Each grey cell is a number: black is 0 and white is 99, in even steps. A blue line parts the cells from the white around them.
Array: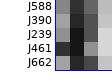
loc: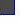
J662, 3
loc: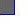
J588, 3
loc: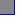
J588, 1

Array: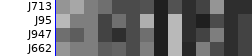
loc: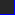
J662, 10
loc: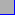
J95, 7
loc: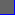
J662, 5

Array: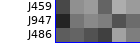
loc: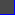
J459, 1
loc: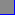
J947, 3
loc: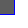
J486, 1

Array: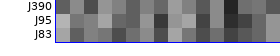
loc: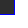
J95, 13
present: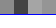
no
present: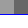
no
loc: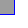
J390, 9
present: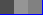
yes

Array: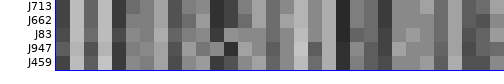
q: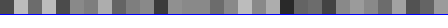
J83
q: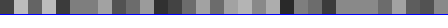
J662
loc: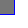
J947, 11
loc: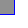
J83, 13

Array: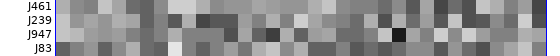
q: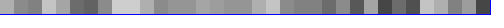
J461
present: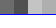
yes
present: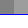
yes
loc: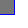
J83, 14
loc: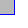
J947, 2

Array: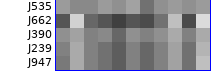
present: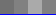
no
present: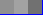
yes
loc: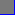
J947, 1
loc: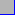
J239, 11

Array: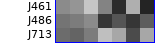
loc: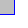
J713, 4
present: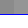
yes
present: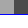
yes

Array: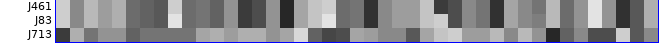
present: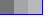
no
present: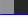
yes
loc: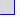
J713, 18
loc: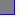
J83, 35

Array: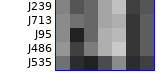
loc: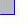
J95, 5
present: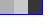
yes

